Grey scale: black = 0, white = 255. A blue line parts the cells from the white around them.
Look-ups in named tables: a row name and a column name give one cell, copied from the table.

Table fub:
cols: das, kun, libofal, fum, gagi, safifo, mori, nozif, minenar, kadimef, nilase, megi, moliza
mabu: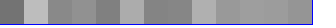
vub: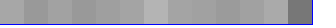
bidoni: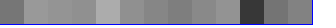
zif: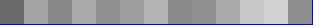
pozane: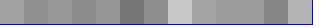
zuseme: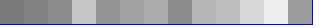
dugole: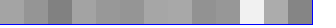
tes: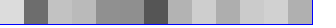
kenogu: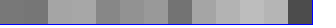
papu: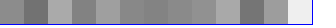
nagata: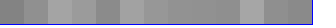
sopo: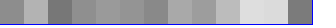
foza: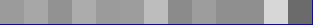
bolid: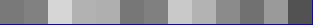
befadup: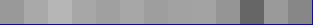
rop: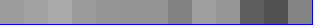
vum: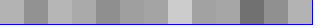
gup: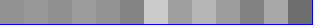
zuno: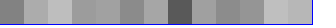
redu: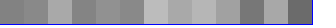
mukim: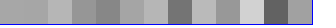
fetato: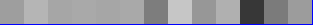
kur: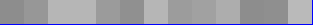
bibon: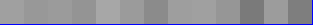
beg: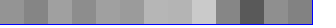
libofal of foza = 146
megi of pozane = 133
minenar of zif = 144
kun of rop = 162
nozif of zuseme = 139
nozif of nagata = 146
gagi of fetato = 166
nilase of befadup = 102
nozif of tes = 179
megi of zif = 209
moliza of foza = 107
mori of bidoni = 134
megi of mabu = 156
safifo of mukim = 165
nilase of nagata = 166
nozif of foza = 139
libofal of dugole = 129
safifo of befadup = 167
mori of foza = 189
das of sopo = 141

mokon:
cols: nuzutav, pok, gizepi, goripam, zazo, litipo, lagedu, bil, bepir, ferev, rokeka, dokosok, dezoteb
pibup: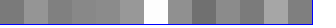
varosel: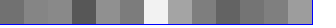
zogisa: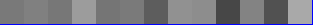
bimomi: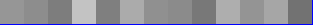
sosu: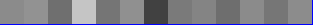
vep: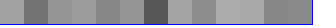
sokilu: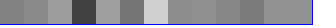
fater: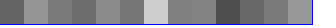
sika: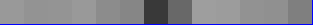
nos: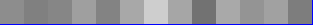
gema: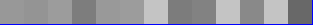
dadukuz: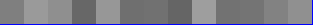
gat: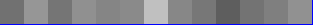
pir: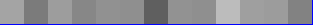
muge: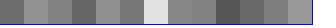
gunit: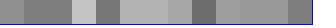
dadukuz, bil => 101
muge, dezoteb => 152
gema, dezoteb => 104
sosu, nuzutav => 139
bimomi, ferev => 174
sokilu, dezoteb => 146
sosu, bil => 122
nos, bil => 166
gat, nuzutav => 113
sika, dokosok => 144
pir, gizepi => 157
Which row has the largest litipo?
gunit

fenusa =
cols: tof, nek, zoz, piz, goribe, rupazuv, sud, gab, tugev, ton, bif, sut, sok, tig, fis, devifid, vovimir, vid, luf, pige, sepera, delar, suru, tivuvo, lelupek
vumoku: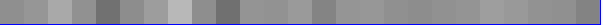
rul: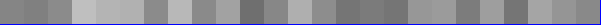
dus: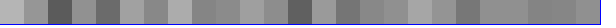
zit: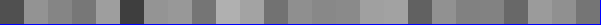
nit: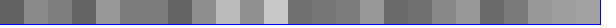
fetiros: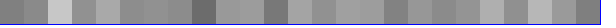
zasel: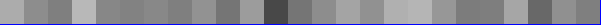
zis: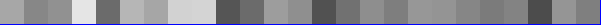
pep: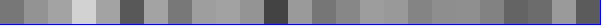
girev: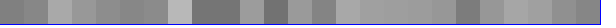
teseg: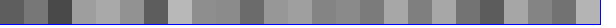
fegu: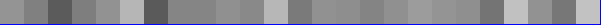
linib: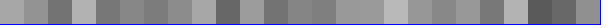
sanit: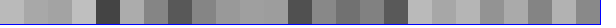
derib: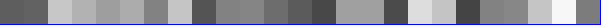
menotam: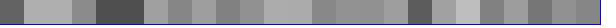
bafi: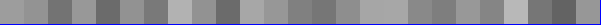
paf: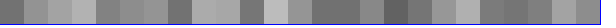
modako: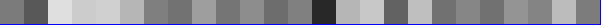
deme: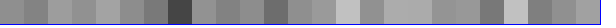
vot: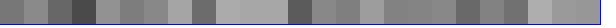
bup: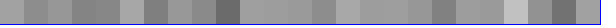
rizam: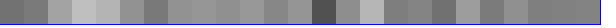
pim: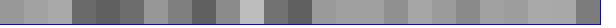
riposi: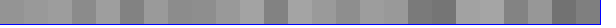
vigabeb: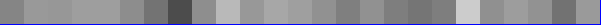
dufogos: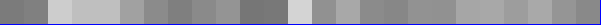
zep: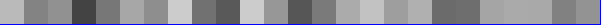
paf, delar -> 117
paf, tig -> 113
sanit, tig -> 136
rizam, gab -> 146
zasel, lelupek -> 127
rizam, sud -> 121
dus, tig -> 154
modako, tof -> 123
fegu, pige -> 143
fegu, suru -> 146
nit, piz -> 100
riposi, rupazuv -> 130
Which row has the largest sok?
dufogos

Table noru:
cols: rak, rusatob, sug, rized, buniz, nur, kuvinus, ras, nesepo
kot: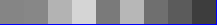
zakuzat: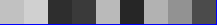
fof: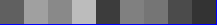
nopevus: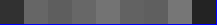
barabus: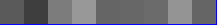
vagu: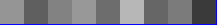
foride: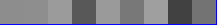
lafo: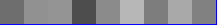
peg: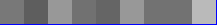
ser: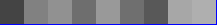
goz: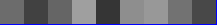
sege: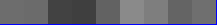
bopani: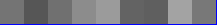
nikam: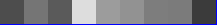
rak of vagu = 149
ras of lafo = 169
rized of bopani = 140
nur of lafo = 183
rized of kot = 213
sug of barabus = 124
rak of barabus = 90
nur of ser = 111
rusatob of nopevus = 102
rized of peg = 113
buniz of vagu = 109
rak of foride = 141
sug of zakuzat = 46
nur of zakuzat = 38
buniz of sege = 98
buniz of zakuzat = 186
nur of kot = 183
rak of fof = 96

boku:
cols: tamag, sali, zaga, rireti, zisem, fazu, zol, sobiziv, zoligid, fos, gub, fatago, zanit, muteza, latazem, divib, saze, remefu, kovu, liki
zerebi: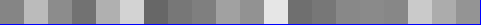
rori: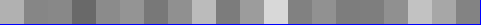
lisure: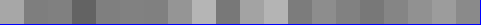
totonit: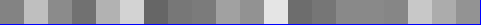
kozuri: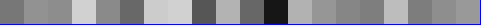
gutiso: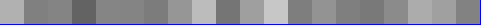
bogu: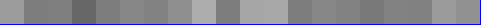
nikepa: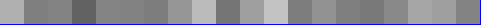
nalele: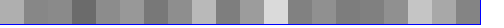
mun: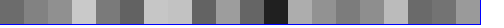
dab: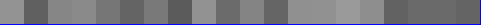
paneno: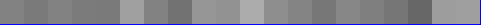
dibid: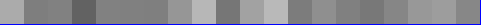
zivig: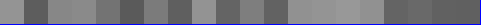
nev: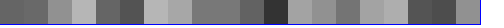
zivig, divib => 145
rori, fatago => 216
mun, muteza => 146
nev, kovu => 77
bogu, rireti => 103
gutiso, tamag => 177
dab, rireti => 138
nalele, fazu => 152
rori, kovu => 167
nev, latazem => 116
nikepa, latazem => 127
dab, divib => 142
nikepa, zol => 125

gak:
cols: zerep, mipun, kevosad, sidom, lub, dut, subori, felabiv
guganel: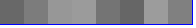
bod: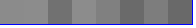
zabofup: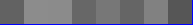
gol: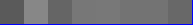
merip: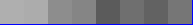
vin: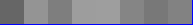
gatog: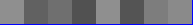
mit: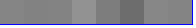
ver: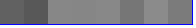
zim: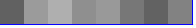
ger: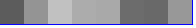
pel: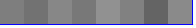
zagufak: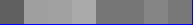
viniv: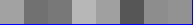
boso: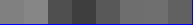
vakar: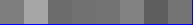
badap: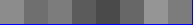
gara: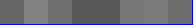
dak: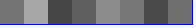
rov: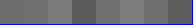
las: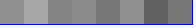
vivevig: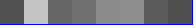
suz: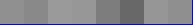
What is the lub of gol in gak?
120
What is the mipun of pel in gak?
114
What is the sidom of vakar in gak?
113
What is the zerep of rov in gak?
109
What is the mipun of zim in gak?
155
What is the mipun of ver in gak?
88
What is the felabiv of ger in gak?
152
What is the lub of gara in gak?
87
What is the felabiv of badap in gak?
124
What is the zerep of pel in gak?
126
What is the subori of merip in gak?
98

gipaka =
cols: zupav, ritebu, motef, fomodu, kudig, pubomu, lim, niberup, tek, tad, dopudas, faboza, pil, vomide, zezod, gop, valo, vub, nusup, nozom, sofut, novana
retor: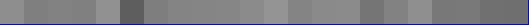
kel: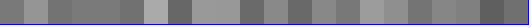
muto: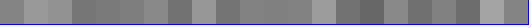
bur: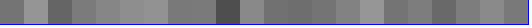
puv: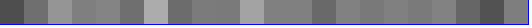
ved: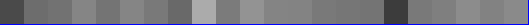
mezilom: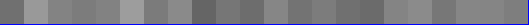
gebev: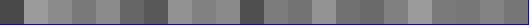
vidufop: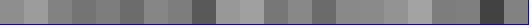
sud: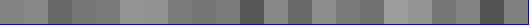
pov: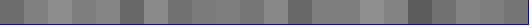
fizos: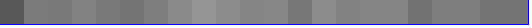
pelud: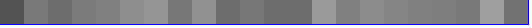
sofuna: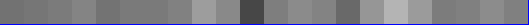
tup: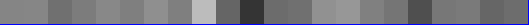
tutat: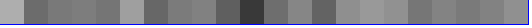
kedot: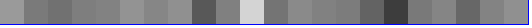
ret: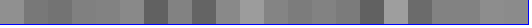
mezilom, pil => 115
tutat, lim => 103
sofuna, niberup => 129
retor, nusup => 120
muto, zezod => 114
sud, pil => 105
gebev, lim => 88
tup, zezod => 151
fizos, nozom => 125
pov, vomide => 126
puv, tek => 123
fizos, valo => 133
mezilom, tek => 101
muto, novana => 132
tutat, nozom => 122
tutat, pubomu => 159
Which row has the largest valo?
sofuna

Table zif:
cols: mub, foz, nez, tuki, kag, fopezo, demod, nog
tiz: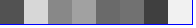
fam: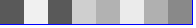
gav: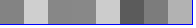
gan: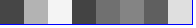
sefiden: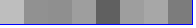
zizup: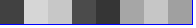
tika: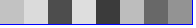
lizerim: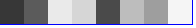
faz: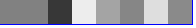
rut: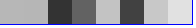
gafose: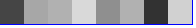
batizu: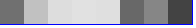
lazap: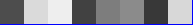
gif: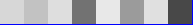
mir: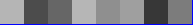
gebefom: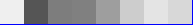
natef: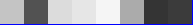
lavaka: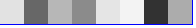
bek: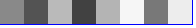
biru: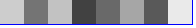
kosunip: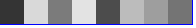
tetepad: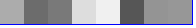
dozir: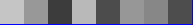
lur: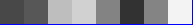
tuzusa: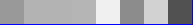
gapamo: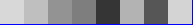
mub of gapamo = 216
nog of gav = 178
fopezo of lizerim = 189
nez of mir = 102
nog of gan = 223
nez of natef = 220
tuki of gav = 136
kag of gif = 232
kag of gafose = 143
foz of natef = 82
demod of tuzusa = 210
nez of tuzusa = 179
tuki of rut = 98
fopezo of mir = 159
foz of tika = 219
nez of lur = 190
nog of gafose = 209
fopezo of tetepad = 86
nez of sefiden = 143
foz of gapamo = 191

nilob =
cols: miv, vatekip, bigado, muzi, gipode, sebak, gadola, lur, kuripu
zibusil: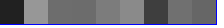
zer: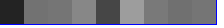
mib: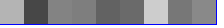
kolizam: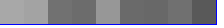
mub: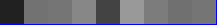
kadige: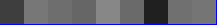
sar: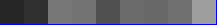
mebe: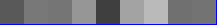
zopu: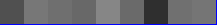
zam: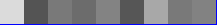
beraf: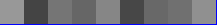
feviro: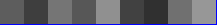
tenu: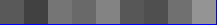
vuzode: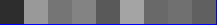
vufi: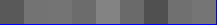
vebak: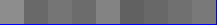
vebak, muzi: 108
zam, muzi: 108
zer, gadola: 121
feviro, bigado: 117
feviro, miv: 93
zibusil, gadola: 62
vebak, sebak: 97
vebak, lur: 112
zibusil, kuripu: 102
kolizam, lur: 112
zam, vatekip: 84
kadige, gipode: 135
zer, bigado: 117
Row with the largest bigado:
mib

